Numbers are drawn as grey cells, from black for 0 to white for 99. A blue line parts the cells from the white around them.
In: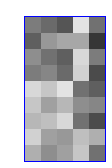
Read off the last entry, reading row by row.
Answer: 44
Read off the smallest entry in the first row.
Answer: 33
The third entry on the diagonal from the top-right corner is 37
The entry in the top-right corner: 44
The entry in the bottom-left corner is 68
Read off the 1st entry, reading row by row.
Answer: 48
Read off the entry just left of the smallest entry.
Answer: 65
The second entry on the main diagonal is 59
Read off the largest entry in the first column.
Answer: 84
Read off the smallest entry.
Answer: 21
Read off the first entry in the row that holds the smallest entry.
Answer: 37

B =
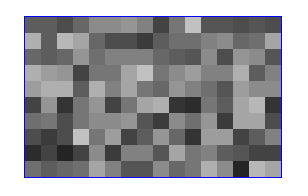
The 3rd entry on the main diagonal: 40
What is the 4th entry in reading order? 40
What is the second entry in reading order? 36
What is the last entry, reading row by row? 64
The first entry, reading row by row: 36
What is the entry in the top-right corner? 30
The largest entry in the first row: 75
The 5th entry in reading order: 54
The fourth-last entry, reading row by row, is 54
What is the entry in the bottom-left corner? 43
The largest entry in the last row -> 71
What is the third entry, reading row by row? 30
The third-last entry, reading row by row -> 14
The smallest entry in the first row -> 26
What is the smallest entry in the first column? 17
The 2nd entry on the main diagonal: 36

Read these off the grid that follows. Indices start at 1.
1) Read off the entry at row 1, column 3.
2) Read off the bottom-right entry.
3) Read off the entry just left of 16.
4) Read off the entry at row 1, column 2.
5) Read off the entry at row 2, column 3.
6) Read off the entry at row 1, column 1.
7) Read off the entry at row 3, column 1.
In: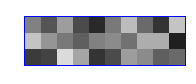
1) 61
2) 41
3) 29
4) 33
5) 47
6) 50
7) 23

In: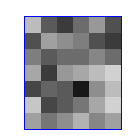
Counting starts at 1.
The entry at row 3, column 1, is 49
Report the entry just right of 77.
27
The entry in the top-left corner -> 73
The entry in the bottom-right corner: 62
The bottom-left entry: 62
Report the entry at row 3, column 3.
42
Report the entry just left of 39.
27
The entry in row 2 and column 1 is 31
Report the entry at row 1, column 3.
23
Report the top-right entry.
31
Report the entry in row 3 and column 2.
35
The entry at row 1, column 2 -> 35

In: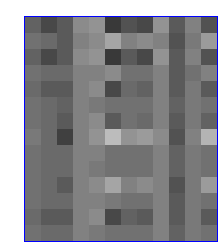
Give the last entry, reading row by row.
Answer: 44
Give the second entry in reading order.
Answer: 28
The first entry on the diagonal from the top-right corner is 32
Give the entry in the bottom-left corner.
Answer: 44
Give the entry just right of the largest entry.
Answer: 57
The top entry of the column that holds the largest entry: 22
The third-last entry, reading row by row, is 38
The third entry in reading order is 35
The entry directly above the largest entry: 35
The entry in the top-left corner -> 38
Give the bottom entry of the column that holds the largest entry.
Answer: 44
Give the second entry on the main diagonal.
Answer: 41
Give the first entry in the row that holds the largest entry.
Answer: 47
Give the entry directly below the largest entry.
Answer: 44
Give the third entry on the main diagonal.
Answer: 35
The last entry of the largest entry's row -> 70

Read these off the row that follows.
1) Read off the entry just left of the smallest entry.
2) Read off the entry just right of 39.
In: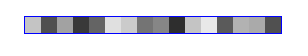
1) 52
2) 87

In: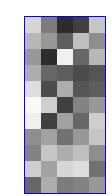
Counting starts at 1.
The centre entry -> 25
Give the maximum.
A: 97
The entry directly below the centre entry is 63
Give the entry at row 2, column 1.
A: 71
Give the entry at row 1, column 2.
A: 48
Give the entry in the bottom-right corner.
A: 59
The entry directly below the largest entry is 93
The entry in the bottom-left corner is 40
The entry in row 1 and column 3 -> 17
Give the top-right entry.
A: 77
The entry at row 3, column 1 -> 59
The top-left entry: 83

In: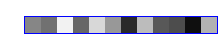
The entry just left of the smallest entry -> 30
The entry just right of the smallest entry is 69

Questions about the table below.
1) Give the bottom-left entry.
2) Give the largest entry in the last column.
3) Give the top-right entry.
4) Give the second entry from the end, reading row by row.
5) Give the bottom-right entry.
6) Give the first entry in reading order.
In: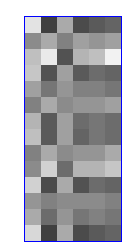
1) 84
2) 94
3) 39
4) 35
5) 39
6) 88

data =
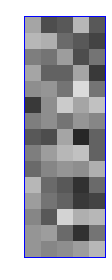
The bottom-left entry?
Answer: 58
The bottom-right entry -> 71
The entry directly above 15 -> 58
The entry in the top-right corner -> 34
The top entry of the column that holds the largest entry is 71
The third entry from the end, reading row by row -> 55
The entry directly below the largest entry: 64
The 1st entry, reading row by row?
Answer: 64
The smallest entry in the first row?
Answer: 30
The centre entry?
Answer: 64
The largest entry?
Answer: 85
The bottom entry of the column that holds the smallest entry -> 61
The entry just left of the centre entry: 30
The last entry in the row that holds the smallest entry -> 38
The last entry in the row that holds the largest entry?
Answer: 45
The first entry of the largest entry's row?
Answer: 55
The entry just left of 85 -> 45
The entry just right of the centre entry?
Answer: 15
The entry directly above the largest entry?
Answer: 64
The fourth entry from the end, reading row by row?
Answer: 52
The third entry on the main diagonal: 61
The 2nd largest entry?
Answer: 82

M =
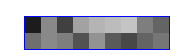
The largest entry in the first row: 76
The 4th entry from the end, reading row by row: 35
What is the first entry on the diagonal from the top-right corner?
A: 39
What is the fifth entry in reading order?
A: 70
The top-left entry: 11

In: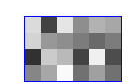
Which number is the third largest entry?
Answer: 89
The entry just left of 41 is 48
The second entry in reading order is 26
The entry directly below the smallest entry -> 52
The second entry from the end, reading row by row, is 62
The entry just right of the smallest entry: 79
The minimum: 19
